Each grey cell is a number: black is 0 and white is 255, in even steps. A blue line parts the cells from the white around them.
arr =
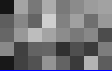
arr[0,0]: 21
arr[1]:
[94, 135, 100, 207, 129, 160, 111, 153]
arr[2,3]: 164
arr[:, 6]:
[156, 111, 136, 59, 179]
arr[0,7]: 162
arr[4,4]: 99
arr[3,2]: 99
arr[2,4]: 140
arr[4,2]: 82
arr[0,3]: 172
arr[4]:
[24, 65, 82, 148, 99, 58, 179, 93]
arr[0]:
[21, 164, 120, 172, 121, 139, 156, 162]

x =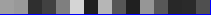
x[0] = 159
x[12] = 40
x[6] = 31

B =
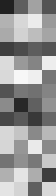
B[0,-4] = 33
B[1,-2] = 236
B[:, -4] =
[33, 178, 170, 62, 219, 217, 83, 139, 71, 215, 214, 115, 176, 228]
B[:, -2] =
[162, 236, 189, 93, 132, 239, 113, 96, 56, 137, 234, 120, 173, 95]
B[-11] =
[62, 75, 93, 83]
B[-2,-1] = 61
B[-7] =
[139, 40, 96, 146]
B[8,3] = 102
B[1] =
[178, 215, 236, 153]
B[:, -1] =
[83, 153, 165, 83, 237, 118, 132, 146, 102, 184, 137, 201, 61, 216]
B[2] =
[170, 210, 189, 165]

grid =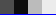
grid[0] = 77
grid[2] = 187
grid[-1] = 236

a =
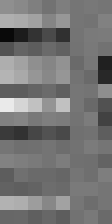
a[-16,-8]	143
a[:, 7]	[117, 129, 123, 114, 32, 40, 142, 81, 66, 94, 117, 99, 126, 117, 117, 106]
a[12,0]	93
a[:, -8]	[143, 175, 9, 82, 174, 180, 93, 234, 129, 58, 117, 130, 93, 98, 178, 103]
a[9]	[58, 50, 70, 82, 73, 112, 114, 94]
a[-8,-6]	120
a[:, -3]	[117, 117, 116, 115, 106, 115, 118, 118, 115, 112, 114, 112, 117, 122, 118, 114]
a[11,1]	126
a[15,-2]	121
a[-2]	[178, 174, 157, 135, 162, 118, 109, 117]
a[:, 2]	[127, 162, 51, 93, 143, 150, 100, 193, 120, 70, 112, 122, 106, 99, 157, 95]
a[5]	[180, 169, 150, 136, 150, 115, 106, 40]
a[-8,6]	124
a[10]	[117, 111, 112, 116, 109, 114, 123, 117]
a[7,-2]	105
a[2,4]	48
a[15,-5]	103
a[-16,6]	120
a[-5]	[130, 126, 122, 116, 125, 112, 111, 99]
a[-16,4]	126
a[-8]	[129, 133, 120, 127, 124, 115, 124, 66]

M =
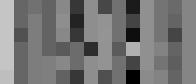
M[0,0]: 197
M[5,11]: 131
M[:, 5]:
[55, 35, 55, 108, 108, 55]
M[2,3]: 99
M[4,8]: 113
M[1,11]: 116
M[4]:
[197, 102, 125, 127, 136, 108, 142, 147, 113, 68, 144, 116, 94, 133]
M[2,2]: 125
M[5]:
[190, 102, 125, 127, 98, 55, 142, 80, 113, 0, 139, 131, 100, 133]
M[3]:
[197, 102, 125, 99, 90, 108, 45, 147, 91, 176, 144, 131, 100, 133]
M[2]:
[197, 81, 125, 99, 136, 55, 142, 148, 113, 14, 144, 116, 69, 133]
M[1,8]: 113
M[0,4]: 136
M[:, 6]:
[142, 142, 142, 45, 142, 142]
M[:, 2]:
[113, 125, 125, 125, 125, 125]
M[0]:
[197, 102, 113, 99, 136, 55, 142, 71, 113, 27, 144, 116, 106, 133]

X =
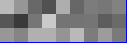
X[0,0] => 186
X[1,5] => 116
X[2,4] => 148
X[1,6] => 117
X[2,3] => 176
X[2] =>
[151, 133, 176, 176, 148, 185, 124, 156, 122]
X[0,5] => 103

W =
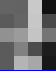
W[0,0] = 100
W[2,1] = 155
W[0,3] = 17
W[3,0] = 91
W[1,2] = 199
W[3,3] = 29

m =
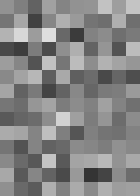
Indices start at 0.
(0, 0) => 146
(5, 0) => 137
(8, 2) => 108
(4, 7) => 178
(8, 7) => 149
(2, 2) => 156
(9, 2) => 132
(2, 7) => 140
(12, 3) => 99
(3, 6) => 99
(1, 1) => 167
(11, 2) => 88
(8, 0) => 89
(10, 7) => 125
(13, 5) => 171
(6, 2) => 122
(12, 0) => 168
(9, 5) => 85
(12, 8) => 140
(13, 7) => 175
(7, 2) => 150
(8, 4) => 210
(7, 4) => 124
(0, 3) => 161
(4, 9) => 150
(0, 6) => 148
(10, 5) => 139
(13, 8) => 157
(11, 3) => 196
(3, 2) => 124
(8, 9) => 140

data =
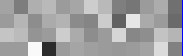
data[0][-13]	163
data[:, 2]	[175, 141, 148, 249]
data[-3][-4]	230
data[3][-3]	163
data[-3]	[155, 181, 141, 171, 179, 139, 133, 204, 97, 230, 170, 155, 106]
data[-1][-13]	155
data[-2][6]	141
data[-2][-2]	195
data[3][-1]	129
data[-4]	[163, 125, 175, 185, 155, 166, 205, 185, 127, 118, 155, 172, 112]
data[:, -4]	[118, 230, 135, 155]
